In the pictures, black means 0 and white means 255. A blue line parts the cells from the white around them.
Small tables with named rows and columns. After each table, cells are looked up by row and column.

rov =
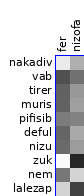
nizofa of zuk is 39
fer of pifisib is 123
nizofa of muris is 159
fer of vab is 80
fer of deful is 101
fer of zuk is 250
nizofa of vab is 113
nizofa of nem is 212
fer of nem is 119
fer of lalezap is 211
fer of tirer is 97
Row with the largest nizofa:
nem

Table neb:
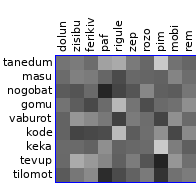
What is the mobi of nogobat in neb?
92
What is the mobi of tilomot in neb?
113
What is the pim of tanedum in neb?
201
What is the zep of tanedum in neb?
122
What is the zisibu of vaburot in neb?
150
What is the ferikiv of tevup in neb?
153
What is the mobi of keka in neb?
125
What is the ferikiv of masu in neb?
123
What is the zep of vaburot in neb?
123
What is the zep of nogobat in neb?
85
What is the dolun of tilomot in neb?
90

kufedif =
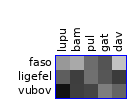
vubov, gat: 126
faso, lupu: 152
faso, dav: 194
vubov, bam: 63
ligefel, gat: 86
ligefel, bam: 62
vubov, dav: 100
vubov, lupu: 18
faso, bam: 169
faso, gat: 84
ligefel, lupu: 94
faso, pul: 109
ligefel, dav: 59
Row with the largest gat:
vubov

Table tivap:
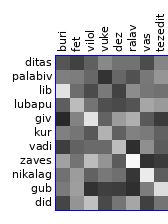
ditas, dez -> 114
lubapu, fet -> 188
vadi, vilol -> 106
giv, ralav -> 175
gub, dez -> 61
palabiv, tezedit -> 149
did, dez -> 117
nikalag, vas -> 235
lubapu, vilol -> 116
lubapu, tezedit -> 154
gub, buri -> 122
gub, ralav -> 47
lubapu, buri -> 94
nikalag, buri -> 113
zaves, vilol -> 188
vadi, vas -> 143

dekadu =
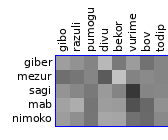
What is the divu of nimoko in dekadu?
167
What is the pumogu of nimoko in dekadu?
118
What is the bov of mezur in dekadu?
138
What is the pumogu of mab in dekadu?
117
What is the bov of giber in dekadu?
114
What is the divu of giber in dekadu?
184
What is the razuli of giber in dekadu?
146
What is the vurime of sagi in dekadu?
55
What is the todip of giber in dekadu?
133
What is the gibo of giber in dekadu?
158
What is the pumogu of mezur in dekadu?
133
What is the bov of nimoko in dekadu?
106
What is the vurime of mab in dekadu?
81
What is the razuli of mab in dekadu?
173

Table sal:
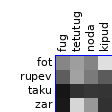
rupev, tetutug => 162
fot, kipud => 223
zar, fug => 25
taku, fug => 22
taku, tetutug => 49
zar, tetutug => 214
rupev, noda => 122
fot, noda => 132
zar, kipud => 49
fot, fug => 134
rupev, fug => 93
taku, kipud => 52
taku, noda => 55
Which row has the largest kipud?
fot

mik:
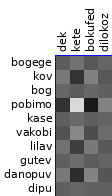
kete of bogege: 113
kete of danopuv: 45
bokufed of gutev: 92
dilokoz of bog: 96
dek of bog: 101
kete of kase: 105
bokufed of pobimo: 25
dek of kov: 120
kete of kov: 51
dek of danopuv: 120
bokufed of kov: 128
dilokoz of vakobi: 108
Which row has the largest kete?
pobimo

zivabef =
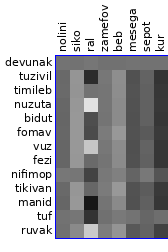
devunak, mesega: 115
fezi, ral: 106
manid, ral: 23
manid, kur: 54
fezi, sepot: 97
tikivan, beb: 152
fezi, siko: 151
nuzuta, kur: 56
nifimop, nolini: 119
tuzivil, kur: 52
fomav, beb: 152
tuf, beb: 121
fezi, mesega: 81
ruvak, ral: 202

